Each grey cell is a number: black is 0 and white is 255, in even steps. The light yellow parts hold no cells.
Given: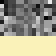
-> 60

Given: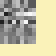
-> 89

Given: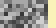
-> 68

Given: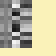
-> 64

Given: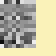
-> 147
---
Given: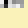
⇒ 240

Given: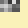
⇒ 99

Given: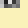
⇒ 141

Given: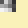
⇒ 117

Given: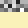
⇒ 120

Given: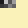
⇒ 128
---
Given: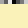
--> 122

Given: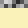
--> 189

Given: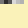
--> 190

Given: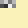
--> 239

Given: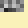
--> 130

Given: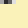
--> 100

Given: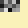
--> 150

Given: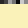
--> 202

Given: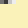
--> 198

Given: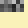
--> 129
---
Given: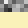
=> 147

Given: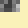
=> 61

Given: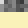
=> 117

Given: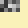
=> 141

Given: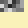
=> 189

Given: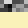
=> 216

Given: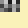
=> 25

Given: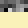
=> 105
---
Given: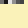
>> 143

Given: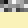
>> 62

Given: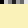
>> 159

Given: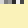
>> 44

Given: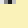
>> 136

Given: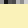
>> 180

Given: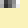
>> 91

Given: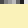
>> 103

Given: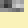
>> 119
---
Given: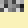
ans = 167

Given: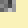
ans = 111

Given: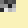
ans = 116

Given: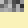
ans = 190

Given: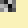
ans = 101

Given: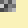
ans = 100
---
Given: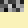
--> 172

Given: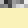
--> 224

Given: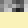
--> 100

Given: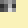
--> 179

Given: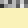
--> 230

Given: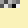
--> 9

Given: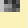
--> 69

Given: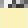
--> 64

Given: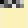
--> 78

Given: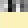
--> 77
